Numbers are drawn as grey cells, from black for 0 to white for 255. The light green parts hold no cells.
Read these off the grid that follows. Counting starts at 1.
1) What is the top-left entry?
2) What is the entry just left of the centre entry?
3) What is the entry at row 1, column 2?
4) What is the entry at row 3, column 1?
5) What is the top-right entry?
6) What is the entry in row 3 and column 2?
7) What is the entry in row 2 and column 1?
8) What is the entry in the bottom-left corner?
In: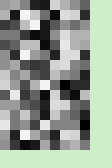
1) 155
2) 87
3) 167
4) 55
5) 98
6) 75
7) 178
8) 143

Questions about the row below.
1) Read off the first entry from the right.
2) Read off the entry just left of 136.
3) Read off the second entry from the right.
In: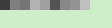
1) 191
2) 83
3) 147
